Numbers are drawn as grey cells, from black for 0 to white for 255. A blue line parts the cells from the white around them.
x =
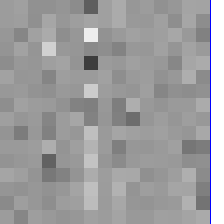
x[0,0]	156
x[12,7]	157
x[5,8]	142
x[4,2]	150
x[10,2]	157
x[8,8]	128
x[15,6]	160
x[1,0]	156
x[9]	[148, 124, 152, 129, 156, 151, 191, 154, 165, 160, 157, 160, 154, 150, 168]
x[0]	[156, 160, 145, 145, 149, 140, 94, 160, 171, 151, 156, 145, 151, 164, 163]
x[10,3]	174
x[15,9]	153
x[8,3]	133
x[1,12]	142
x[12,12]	158
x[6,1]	154
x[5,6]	155
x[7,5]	130
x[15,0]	156
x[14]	[138, 158, 151, 142, 157, 159, 188, 155, 167, 150, 148, 152, 154, 177, 115]
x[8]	[159, 150, 154, 133, 156, 166, 130, 150, 128, 109, 150, 157, 150, 158, 152]
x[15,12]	159
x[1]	[156, 158, 144, 166, 151, 158, 164, 160, 171, 153, 152, 160, 142, 166, 141]
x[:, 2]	[145, 144, 161, 149, 150, 151, 147, 156, 154, 152, 157, 154, 148, 151, 151, 158]
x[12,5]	148
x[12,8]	169
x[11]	[147, 151, 154, 98, 150, 153, 195, 150, 139, 153, 156, 155, 153, 142, 144]
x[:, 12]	[151, 142, 167, 149, 135, 152, 144, 154, 150, 154, 160, 153, 158, 165, 154, 159]
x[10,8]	127
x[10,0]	154
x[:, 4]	[149, 151, 142, 152, 163, 158, 153, 146, 156, 156, 148, 150, 130, 151, 157, 148]
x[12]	[165, 159, 148, 120, 130, 148, 172, 157, 169, 168, 144, 150, 158, 175, 139]
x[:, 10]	[156, 152, 157, 151, 155, 157, 159, 153, 150, 157, 150, 156, 144, 158, 148, 153]

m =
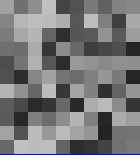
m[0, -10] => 161
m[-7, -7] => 87
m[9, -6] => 187
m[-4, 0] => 93
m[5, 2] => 134
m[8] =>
[91, 40, 128, 109, 141, 181, 127, 38, 171, 157]
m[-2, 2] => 188
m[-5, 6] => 129
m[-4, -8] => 42
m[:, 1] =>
[112, 182, 168, 109, 115, 45, 145, 74, 40, 83, 192]
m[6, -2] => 99
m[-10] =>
[132, 182, 190, 187, 174, 87, 189, 127, 63, 169]
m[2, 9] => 157
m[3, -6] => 139
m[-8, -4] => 61
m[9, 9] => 115
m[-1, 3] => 189
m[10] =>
[104, 192, 187, 189, 99, 44, 51, 67, 113, 120]
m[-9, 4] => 47
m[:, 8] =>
[131, 63, 90, 78, 144, 122, 99, 139, 171, 114, 113]
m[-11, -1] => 135
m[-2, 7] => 35
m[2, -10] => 123
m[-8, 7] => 71
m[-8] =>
[112, 109, 171, 55, 139, 105, 61, 71, 78, 37]
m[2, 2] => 181
